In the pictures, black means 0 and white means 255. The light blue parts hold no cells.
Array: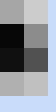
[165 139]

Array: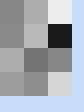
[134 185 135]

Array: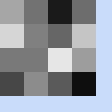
[167 128 230  15]

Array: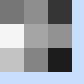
[117 165  28]

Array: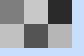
[126  85]

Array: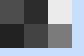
[78 66]

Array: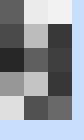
[ 95 188  64]

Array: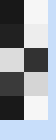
[ 24 237]
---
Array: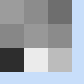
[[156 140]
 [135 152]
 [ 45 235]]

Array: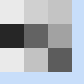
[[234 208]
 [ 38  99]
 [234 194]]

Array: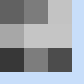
[[ 97 124]
 [167 197]
 [ 55 125]]

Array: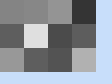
[[132 135]
 [ 94 223]
 [152  94]]

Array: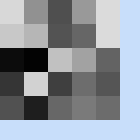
[[216 145]
 [200 182]
 [ 12   3]]

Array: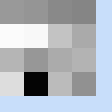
[[153 149]
 [251 248]
 [181 151]]

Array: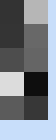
[[ 51 182]
 [ 52 104]
 [ 77 101]]
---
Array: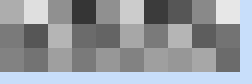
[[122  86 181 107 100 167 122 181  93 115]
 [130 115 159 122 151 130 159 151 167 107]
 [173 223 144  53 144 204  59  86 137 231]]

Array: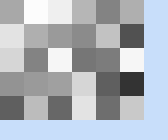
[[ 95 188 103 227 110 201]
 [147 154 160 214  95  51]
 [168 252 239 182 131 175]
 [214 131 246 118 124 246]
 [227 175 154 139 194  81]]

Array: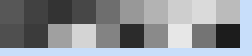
[[ 79  59 160 212 131  43 138 231 116  28]
 [ 87  65  51  71 110 152 179 206 218 187]]

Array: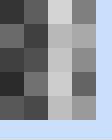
[[ 43 113 204  99]
 [ 51  93 212 126]
 [ 64  80 196 140]
 [ 87  72 190 154]
 [106  64 184 169]]

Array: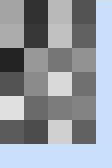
[[ 35 152 117 146]
 [ 83 138 216 111]
 [ 91  76 208  97]
 [164  49 185  83]
 [172  55 193  97]
 [224 105 123 131]]

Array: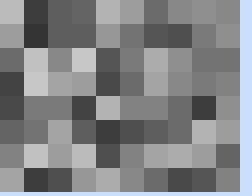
[[ 67 199 164 157  73 107 164 136 122 129]
 [ 73 122 122  67 179 129 129 107  60 143]
 [ 99 115 164  93  60  79  93 107 179 157]
 [107 192 136 199  85 122 171 143 115 115]
 [129 192 157 186  79 129 164 171 157  99]
 [157  52  93  93 151 115  85  79 122 143]
 [164  60  79 151 171 136 107  73  85 129]
 [186  60  93  99 179 157 107 136 143 136]]

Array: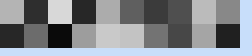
[[ 39 108  10 157 201 195 115  71 165  32]
 [180  46 216  39 172  95  59  79 187 136]]
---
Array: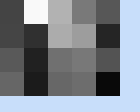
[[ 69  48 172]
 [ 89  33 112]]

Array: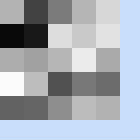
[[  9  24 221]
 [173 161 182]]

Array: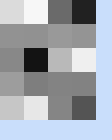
[[146 145 153]
 [136  19 185]]

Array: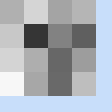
[[200  53 130]
 [212 174 103]]

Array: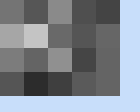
[[166 196 105]
 [124 100 144]]

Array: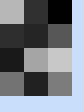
[[ 46  37  87]
 [ 25 165 200]]

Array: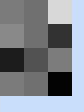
[[137 112  50]
 [ 28  82 124]]
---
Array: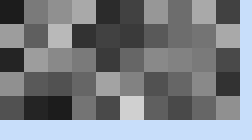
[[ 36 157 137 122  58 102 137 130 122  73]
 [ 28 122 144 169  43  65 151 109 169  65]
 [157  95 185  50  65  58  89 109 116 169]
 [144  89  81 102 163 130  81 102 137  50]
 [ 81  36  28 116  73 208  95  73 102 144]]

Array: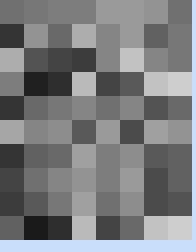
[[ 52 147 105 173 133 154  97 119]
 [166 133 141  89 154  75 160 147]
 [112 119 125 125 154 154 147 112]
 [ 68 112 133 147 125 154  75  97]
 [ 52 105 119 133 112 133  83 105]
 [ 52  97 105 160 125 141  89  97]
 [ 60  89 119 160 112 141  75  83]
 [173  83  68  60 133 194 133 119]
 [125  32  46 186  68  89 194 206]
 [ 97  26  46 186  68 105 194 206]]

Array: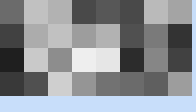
[[ 31 201 141 238 230  44 134  65]
 [107 193 178  73  87  73 186 164]
 [ 65 172 193 157 178  80 122  51]
 [ 57  80 207 149 114 107  95 157]]

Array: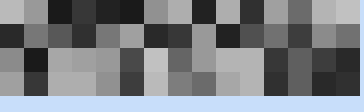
[[186 153  26  55  34  26 145 174  34 174  48 160 107 180 193]
 [ 41 119  88  48 119 160  41  55 153  34  80 113  61 139 113]
 [160  55 174 174 145  61 186 125 107 167 180  48  95  41  48]
 [139  26 167 160 153  73 193 101 153 180 180  55  95  61  41]]

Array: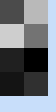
[[ 75 185]
 [206 115]
 [ 20  48]
 [ 32   0]]

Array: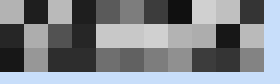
[[ 38 173  82  38 200 200 208 179 173  23 186]
 [ 23 151  45  45 111  97 125 144  60  52 131]
 [179  30 186  30  90 125  60  16 208 192  52]]

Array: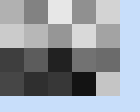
[[203 183 150 217 163]
 [177 130 231 144 211]
 [ 62  92  33 114 107]
 [ 70  47  55  19 197]]
